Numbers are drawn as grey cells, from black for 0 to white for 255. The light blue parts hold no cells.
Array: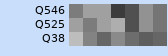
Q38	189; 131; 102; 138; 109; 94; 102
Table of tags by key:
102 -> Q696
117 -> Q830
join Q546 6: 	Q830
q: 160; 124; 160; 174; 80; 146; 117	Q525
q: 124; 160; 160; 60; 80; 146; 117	Q546

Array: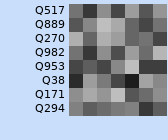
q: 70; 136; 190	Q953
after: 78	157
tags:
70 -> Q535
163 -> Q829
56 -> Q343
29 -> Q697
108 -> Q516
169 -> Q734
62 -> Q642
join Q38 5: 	Q829
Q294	129; 94; 108; 122; 129; 56; 94
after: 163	136

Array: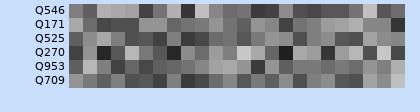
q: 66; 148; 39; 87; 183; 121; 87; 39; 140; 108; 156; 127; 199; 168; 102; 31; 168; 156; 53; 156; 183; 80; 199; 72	Q270
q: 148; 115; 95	Q171
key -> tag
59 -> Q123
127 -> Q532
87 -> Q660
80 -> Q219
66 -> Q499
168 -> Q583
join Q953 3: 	Q499
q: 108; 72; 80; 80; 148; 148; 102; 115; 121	Q171

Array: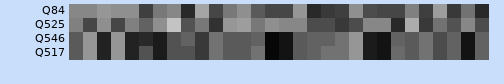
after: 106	90
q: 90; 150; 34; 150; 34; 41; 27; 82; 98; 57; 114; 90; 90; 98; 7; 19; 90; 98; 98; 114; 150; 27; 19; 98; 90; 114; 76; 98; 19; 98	Q546
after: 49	150
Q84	135; 135; 150; 143; 143; 63; 120; 135; 41; 165; 70; 120; 143; 90; 70; 70; 150; 41; 57; 63; 143; 76; 70; 70; 128; 63; 157; 57; 114; 41
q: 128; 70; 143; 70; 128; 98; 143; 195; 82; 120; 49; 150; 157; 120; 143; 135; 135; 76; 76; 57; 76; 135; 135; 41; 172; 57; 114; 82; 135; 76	Q525

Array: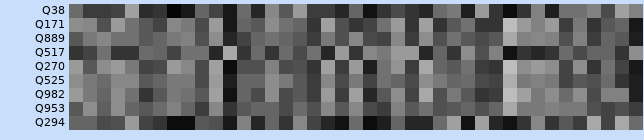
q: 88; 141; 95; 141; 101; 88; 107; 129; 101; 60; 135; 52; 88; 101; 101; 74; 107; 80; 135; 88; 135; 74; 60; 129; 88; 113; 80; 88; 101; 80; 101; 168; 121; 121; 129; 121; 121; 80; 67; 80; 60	Q953
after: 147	60
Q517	52; 67; 113; 52; 52; 107; 101; 67; 113; 113; 38; 168; 52; 107; 52; 107; 74; 113; 38; 154; 52; 135; 121; 154; 154; 38; 101; 52; 141; 80; 129; 18; 52; 38; 52; 107; 74; 101; 101; 52; 141
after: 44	52
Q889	88; 121; 135; 113; 113; 88; 101; 121; 129; 80; 141; 38; 67; 101; 113; 101; 88; 60; 121; 80; 135; 74; 67; 135; 60; 141; 80; 113; 88; 74; 88; 168; 129; 135; 129; 80; 129; 60; 101; 88; 30
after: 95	141
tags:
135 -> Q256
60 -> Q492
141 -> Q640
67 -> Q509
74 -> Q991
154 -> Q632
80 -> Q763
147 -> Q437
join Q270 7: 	Q632

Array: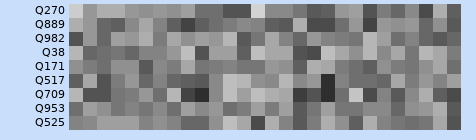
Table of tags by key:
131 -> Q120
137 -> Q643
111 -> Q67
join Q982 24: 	Q120
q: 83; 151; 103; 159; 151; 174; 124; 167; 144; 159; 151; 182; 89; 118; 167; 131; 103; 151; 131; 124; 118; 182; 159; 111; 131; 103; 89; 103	Q982
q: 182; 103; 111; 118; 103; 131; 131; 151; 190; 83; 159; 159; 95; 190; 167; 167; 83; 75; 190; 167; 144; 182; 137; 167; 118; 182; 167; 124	Q38
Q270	204; 151; 174; 174; 151; 144; 151; 144; 159; 111; 111; 83; 83; 211; 137; 137; 118; 89; 95; 151; 159; 83; 124; 103; 137; 75; 174; 95

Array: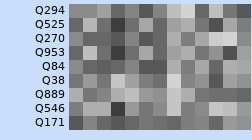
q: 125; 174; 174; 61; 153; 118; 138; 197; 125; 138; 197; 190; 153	Q546
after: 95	103
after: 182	111
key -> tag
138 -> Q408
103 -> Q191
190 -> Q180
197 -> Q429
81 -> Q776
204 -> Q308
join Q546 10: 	Q429
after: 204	211
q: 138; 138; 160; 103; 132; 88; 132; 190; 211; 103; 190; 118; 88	Q294

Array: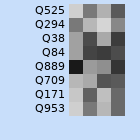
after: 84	90
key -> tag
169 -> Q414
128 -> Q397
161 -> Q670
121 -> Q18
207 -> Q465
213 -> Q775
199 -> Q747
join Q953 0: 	Q465
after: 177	90
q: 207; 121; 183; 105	Q953
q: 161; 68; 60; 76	Q84

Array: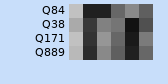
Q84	193; 32; 32; 103; 137; 95
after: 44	137
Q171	193; 51; 150; 103; 26; 123
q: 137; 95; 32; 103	Q889
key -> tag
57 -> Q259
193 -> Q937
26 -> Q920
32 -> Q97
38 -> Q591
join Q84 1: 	Q97

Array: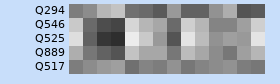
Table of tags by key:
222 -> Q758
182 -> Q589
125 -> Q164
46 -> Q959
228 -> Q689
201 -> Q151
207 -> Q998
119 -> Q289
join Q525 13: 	Q689
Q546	201; 106; 77; 69; 214; 182; 167; 106; 207; 182; 132; 132; 159; 207
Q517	125; 140; 153; 159; 112; 132; 125; 146; 119; 132; 140; 146; 125; 119
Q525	222; 98; 54; 46; 236; 201; 153; 84; 228; 188; 146; 159; 153; 228
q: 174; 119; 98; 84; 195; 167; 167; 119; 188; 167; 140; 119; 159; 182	Q889

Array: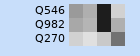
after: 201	114
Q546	154; 175; 29; 209
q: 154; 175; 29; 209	Q546
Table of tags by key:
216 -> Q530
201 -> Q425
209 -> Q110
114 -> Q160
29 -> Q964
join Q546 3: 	Q110
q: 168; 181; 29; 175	Q982
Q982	168; 181; 29; 175
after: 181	29

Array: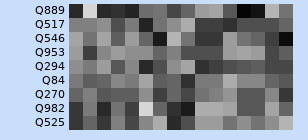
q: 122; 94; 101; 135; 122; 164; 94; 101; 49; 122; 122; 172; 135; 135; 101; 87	Q84
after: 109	115
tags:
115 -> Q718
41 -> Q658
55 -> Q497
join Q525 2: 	Q497
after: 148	87
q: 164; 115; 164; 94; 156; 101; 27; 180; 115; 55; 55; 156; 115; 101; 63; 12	Q546
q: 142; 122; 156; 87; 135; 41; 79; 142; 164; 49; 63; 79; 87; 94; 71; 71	Q294

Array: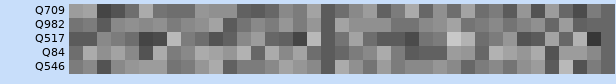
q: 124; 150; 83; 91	Q517
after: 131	144
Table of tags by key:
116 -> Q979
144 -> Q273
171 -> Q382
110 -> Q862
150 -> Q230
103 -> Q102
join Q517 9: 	Q862
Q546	124; 137; 83; 137; 150; 156; 156; 116; 124; 150; 171; 97; 124; 124; 137; 163; 150; 137; 91; 171; 144; 116; 156; 124; 137; 137; 150; 137; 103; 124; 137; 116; 144; 156; 91; 185; 83; 124; 103

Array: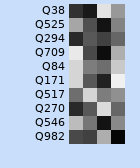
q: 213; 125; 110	Q84
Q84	213; 125; 110; 201
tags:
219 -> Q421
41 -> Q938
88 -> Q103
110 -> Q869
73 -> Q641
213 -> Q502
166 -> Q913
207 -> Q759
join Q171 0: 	Q502
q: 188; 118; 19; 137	Q546
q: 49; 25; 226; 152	Q38
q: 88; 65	Q294

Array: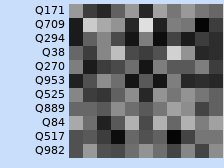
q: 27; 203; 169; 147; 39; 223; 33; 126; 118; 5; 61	Q709
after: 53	97
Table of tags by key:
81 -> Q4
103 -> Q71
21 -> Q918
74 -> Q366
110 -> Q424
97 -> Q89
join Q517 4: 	Q71
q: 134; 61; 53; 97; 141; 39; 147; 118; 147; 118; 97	Q525

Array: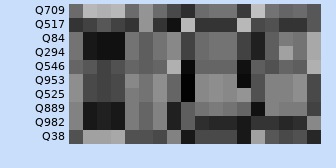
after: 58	192
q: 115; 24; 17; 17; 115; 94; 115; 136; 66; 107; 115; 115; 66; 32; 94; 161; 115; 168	Q294

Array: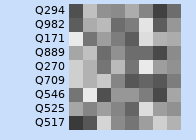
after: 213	139
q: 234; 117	Q171
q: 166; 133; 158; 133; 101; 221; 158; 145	Q525
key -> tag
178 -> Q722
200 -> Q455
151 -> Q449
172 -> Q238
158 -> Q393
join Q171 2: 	Q393
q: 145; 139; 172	Q294

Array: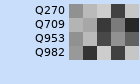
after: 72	145
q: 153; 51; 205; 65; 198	Q982
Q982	153; 51; 205; 65; 198
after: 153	51

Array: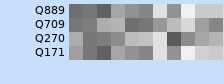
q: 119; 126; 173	Q709
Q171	159; 119; 97; 166; 146; 134; 224; 146; 240; 208; 202
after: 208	202
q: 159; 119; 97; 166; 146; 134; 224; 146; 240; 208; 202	Q171
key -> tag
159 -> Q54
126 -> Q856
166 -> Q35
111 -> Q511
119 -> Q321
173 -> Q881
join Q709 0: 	Q321
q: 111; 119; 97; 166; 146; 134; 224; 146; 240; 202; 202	Q889

